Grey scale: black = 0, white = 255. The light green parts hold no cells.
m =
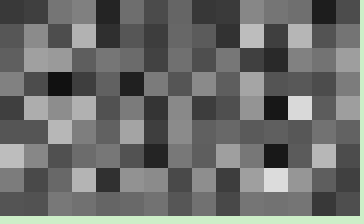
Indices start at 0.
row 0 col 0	57
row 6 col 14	76
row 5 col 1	85
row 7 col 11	220
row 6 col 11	24
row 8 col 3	113
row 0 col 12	111
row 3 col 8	138
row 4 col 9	79
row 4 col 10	148
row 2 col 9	119
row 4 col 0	63
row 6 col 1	135
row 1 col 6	61
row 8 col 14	78
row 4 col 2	141
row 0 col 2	117
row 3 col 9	94
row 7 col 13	94
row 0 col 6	75
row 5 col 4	97
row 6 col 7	120
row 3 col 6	123
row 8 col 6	114
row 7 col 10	159
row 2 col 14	158
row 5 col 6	62
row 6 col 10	119
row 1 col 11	63
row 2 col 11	41
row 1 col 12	182
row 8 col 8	113
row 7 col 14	64
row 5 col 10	90

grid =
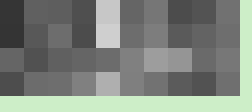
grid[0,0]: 53
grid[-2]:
[101, 81, 96, 101, 108, 128, 157, 149, 106, 119]
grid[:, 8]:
[83, 99, 106, 82]
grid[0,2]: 94
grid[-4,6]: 118
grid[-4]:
[53, 96, 94, 79, 199, 101, 118, 76, 83, 113]
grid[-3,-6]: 207
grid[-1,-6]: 175
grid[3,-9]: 108
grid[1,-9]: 88

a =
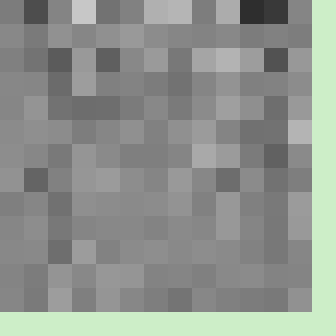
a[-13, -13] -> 124
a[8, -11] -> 113
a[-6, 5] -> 141
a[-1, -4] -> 128
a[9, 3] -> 133
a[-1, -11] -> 157
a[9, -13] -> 134
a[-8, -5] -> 155
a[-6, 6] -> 133
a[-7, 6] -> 127
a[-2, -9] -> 151
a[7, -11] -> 129
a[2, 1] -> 115
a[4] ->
[134, 148, 114, 109, 110, 123, 136, 122, 139, 159, 143, 110, 153]
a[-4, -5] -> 135
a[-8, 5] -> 144
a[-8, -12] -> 143
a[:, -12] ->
[77, 122, 115, 134, 148, 143, 135, 100, 134, 141, 137, 124, 122]
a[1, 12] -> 125
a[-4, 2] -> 120
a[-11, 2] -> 91
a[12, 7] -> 116
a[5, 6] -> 129
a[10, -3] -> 130
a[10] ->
[136, 137, 110, 156, 130, 139, 142, 137, 141, 138, 130, 120, 134]
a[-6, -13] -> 146
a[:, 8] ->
[125, 131, 165, 133, 139, 155, 169, 135, 129, 135, 141, 128, 135]
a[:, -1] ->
[133, 125, 152, 140, 153, 180, 138, 126, 155, 153, 134, 132, 145]
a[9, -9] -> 136
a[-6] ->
[146, 100, 129, 150, 155, 141, 133, 153, 135, 109, 139, 114, 126]
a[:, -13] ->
[124, 136, 128, 135, 134, 139, 141, 146, 127, 134, 136, 132, 134]
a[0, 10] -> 46

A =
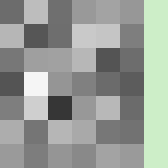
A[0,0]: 108
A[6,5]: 154
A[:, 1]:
[189, 86, 159, 245, 207, 117, 125]
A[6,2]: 149
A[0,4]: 163
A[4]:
[126, 207, 54, 152, 184, 107]
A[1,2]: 110
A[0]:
[108, 189, 111, 153, 163, 151]
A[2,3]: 183
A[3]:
[84, 245, 149, 128, 107, 92]
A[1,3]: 201
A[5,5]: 114

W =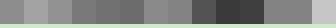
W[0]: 141
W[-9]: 108
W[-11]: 120
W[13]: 199
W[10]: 63

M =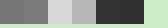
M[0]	119
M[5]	47
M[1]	122

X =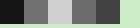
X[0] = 21

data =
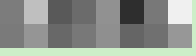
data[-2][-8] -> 124
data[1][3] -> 120
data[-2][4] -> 145
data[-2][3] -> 107
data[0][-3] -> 46

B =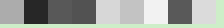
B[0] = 172
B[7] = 89
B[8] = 219
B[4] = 215

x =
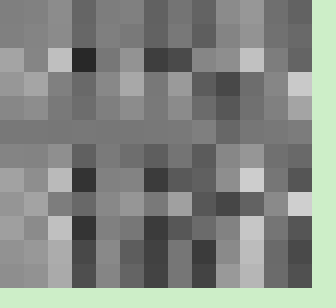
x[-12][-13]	127
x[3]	[151, 165, 128, 105, 136, 168, 120, 154, 92, 72, 109, 134, 201]
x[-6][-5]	91
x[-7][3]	120
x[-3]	[159, 139, 192, 52, 128, 119, 59, 87, 107, 130, 198, 117, 85]
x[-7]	[120, 120, 119, 120, 119, 119, 120, 121, 127, 103, 118, 120, 124]
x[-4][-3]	98
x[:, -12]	[129, 132, 133, 165, 141, 120, 131, 142, 163, 139, 152, 146]
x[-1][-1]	80
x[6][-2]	112
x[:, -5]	[99, 94, 134, 92, 107, 127, 91, 96, 87, 107, 59, 67]
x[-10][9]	142
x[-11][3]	103
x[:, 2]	[140, 139, 191, 128, 121, 119, 143, 186, 125, 192, 172, 170]
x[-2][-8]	93
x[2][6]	62
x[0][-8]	128
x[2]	[164, 133, 191, 40, 119, 147, 62, 74, 134, 142, 193, 125, 100]
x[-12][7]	116
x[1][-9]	127
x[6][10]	150
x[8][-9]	136
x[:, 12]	[98, 105, 100, 201, 164, 124, 105, 85, 207, 85, 73, 80]
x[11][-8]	100
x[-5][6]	59
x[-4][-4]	70
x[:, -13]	[127, 128, 164, 151, 135, 120, 132, 162, 149, 159, 146, 142]
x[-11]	[128, 132, 139, 103, 127, 121, 98, 120, 94, 132, 147, 113, 105]
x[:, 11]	[111, 113, 125, 134, 128, 120, 112, 118, 138, 117, 106, 107]
